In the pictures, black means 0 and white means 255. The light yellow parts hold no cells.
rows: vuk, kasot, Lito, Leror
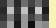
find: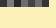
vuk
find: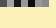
Leror
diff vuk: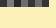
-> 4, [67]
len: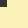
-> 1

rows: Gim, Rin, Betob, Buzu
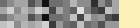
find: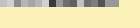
Buzu
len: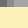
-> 4
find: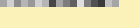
Rin
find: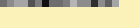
Gim

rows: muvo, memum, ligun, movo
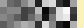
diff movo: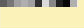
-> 2, [147]
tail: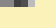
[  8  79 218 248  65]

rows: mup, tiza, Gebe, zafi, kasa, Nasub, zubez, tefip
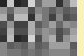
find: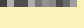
kasa
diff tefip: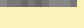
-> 10, [105]

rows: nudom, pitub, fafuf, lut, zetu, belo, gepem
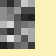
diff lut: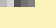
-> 2, [100]
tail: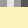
[168]
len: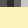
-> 4
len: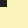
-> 1
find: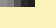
fafuf
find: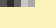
nudom

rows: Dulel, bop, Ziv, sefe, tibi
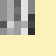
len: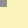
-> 1
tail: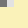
[132]
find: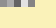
Dulel

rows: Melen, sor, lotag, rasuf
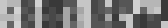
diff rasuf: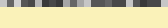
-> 19, [72]
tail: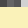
[101 182 198  57]
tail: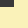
[ 86  86 198 198  72  86 198  72  86  86 210 182 182 182  57]
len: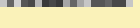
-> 19
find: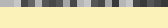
lotag
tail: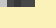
[198]
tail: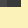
[ 86  86 198 198  72  86 198  72  86  86 210 182 182 182  57]

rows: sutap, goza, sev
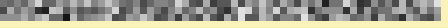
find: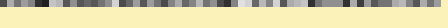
goza
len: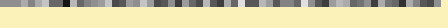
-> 63

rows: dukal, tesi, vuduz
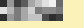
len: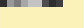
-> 9
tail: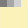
[123 139 139 123]

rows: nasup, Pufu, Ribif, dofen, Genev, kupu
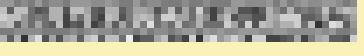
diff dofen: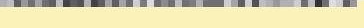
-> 19, [190]
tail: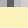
[ 95 190 190 111 236  67  95  95 164 190  83 111  67 206  51 190 221 152
 177 206 164  67 206 206  67  67  83  95 164  67 124 164 177  95  95  83
 206]
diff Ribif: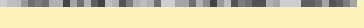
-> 34, [111]
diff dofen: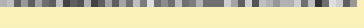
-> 4, [111]
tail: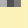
[177 190 177 111 206 206 164 164 111 177 140  67 152 190  83 111 111  83
  83 177 164 206 206 206  95  95 111 164  83  95 124 164]
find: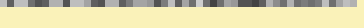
Pufu

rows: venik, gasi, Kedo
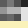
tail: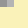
[180 227]
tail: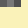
[35]

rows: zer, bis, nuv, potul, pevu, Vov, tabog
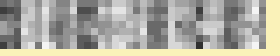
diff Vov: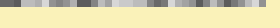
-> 19, [176]
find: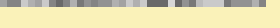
potul
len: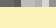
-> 8
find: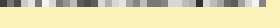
tabog
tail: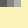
[202 146 162]
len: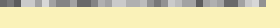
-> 38
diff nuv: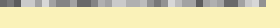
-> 24, [202]

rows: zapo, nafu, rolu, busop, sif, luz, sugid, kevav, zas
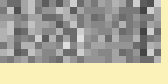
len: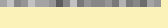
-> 23
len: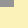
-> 2
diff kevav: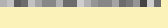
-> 12, [164]
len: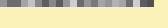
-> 22
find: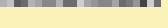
sif

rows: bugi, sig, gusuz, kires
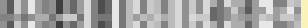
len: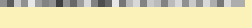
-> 35
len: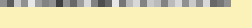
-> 33
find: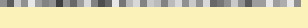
sig
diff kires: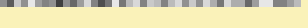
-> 15, [104]
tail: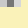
[130 118 118 231 118 187 157 187 173 201 173 187 216 144 216 201 201 104
 118 144 173 157 144 157 201 187 157 201 201 173]
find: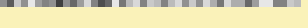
bugi

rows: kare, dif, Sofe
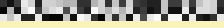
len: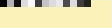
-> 13
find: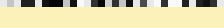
Sofe
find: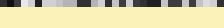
kare
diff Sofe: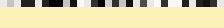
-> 6, [18]
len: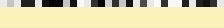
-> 32
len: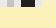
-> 6

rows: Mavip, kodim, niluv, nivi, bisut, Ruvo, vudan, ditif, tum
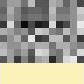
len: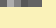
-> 6
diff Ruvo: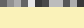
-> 10, [158]
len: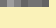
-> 7

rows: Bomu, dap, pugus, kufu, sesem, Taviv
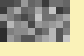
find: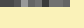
Bomu
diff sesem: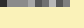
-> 1, [127]
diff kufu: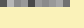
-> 0, [73]

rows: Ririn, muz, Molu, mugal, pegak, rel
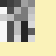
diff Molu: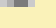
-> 1, [188]
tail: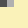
[123 188]
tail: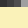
[136]

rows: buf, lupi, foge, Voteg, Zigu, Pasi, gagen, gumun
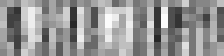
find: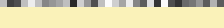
Voteg
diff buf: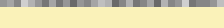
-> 3, [191]
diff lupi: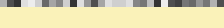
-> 3, [207]
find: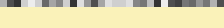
lupi
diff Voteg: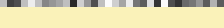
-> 19, [134]

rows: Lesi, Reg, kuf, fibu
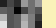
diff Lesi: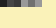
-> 2, [44]
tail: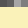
[58]
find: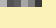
kuf
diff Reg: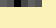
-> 4, [112]
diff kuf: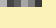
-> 1, [84]

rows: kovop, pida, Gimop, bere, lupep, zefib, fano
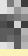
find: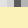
fano
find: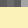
zefib
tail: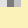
[61]
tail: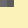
[164]
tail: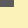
[ 76 180]

